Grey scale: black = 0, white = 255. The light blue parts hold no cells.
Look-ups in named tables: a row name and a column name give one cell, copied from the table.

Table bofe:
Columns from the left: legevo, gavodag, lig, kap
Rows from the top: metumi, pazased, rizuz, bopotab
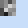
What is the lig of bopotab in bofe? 123
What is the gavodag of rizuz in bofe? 208
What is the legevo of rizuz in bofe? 69
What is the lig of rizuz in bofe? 144
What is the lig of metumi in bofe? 75
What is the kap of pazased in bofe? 173
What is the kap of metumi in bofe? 141
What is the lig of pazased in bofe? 208
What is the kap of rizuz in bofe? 138
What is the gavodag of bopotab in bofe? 27
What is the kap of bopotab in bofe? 165
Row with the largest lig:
pazased

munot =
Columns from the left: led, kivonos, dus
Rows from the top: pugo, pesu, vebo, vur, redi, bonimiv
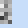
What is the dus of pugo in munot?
170
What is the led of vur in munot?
210
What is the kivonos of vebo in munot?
173
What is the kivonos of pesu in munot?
124
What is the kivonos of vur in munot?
93
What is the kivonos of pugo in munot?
154
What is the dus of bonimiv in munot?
95
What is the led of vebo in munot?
175
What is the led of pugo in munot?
190
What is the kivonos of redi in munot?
119
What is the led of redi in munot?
56
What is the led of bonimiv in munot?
167
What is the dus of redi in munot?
209
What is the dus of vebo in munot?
175
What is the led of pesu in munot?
236
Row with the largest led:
pesu

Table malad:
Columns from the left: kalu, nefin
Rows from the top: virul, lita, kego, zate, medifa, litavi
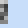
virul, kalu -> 203
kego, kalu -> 174
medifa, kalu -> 70
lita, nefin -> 61
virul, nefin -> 183
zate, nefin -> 100
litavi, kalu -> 131
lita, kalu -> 111
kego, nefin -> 76
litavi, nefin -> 134
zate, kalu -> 99
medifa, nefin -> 169

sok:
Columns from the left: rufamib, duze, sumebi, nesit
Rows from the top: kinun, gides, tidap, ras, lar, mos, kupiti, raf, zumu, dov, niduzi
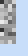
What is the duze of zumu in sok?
136
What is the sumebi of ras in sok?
127
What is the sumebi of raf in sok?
143
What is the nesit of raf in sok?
201
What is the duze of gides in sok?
121
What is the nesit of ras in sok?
147
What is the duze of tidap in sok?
166

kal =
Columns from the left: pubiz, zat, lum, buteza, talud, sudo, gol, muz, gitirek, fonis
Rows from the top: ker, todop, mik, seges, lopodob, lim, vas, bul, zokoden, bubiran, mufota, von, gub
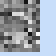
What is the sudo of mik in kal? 118
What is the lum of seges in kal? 36
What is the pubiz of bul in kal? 140
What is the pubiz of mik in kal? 145
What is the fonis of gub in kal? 107
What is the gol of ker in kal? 20
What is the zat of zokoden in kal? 197
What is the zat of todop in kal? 177
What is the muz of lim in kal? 227
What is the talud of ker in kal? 143

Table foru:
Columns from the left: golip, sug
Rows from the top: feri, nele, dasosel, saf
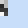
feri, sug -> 179
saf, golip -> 245
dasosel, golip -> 55
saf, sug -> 71
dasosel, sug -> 56
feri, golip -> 209
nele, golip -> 42
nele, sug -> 185
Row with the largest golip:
saf

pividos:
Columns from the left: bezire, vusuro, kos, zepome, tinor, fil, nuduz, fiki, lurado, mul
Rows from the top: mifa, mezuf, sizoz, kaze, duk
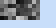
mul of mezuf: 112
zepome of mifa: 161
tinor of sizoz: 60
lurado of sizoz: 108
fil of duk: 184
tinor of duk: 203
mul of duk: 117
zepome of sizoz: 172
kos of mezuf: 30
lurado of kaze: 155
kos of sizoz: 161
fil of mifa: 30
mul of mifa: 94
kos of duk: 120
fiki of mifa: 69
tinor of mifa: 16
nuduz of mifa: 56

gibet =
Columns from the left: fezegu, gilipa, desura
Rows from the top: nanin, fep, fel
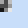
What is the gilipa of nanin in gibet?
73
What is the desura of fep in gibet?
154
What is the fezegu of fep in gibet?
76
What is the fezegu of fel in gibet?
21
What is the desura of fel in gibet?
230
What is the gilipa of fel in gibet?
132
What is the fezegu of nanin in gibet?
165
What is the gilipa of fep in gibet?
74
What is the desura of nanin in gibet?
190

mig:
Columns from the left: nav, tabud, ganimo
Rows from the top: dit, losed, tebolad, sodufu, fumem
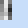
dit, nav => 113
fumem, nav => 183
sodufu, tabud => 189
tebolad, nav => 143
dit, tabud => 233
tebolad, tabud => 211
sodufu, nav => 164
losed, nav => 139
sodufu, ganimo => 83
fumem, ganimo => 109
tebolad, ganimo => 39
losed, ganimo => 80
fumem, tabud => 236
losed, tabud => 230
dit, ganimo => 127
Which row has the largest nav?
fumem

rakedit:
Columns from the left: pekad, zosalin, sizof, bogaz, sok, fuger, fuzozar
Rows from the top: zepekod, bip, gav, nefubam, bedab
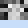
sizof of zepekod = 118
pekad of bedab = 55
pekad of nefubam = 71
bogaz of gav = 210
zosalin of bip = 17
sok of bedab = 197
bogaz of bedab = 214
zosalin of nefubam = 18

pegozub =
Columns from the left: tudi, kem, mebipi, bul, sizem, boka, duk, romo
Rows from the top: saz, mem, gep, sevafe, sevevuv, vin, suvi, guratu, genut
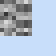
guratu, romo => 160
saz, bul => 100
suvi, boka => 108
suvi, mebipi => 164
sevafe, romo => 164
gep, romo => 97
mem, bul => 145
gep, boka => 104
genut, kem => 146
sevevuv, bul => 72
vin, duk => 76
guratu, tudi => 87
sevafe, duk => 142
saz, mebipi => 119
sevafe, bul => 145
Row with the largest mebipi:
vin

